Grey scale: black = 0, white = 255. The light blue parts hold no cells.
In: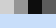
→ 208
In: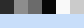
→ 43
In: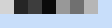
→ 211
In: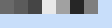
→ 105
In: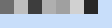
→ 110
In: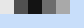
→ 231
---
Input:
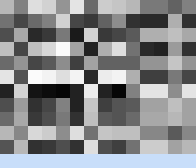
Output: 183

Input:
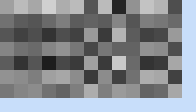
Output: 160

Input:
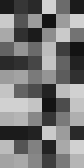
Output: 27

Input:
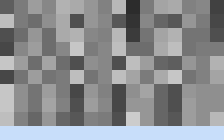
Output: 94

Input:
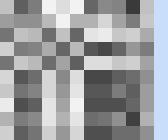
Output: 193

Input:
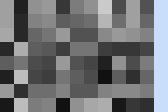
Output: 160
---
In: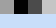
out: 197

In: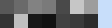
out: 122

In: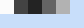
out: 100

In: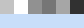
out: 118

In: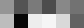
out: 76

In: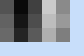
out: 202

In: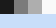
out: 249

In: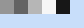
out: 246

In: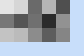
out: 181

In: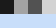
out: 211
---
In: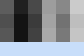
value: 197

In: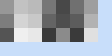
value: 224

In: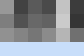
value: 112

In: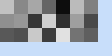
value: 95

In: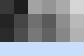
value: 178

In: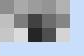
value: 212
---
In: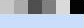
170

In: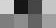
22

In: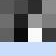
72

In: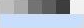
170

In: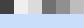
239

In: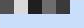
217

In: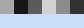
22

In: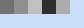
143
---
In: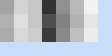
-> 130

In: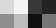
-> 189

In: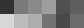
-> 115

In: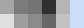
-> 138

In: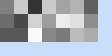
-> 237

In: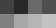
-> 167
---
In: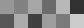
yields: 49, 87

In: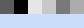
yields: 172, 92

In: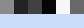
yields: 104, 139

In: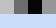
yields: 150, 192

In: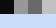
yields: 193, 11

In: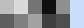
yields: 143, 94

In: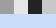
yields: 200, 158

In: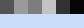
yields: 5, 84
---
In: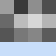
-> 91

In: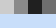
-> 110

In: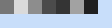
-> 32

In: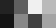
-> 164

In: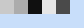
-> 74

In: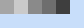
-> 62

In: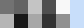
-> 144
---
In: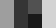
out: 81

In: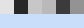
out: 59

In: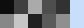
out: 78

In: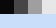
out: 159

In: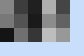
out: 175

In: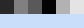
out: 178

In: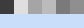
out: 122

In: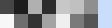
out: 192

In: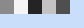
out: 195
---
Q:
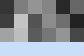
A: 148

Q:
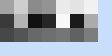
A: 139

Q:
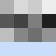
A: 204

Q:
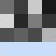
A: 202

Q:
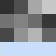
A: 167

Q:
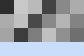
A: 186

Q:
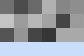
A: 105
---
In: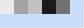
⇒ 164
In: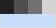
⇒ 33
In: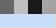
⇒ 104
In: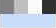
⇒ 127
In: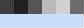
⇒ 85
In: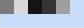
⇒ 215
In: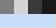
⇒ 125
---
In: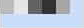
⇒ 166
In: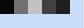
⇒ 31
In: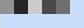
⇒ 111
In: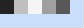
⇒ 88
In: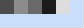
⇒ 221
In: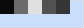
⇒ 53
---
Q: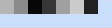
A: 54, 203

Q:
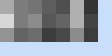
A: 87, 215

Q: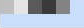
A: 90, 228

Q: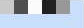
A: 251, 251

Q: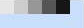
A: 150, 230

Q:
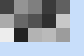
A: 81, 237

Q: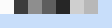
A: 94, 251
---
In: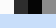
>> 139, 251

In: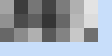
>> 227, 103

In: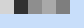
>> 126, 212

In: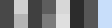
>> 86, 72

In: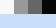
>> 6, 248

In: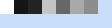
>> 141, 254

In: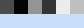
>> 191, 75
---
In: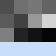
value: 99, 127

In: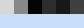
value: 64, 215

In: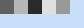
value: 153, 97

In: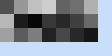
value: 176, 160

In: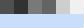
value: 240, 79

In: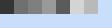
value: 185, 53

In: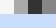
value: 134, 246
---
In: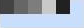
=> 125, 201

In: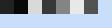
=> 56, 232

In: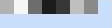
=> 28, 245

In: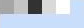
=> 50, 255

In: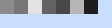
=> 99, 227

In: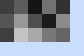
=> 78, 195

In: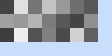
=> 123, 238

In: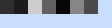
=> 96, 205
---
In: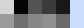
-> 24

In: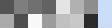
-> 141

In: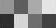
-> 228

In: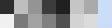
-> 170

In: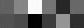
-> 104

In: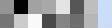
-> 190

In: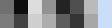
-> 186
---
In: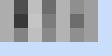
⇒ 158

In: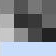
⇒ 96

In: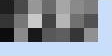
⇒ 125

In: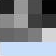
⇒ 4

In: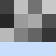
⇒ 200

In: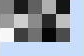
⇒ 20

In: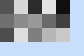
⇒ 15

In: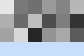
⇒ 183

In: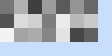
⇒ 103

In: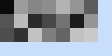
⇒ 92
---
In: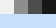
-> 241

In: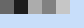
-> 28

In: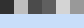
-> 75

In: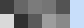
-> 48

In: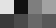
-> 58

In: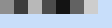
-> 75
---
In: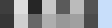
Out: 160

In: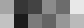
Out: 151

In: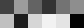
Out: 228

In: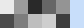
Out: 206

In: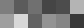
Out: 133

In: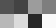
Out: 39

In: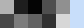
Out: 49
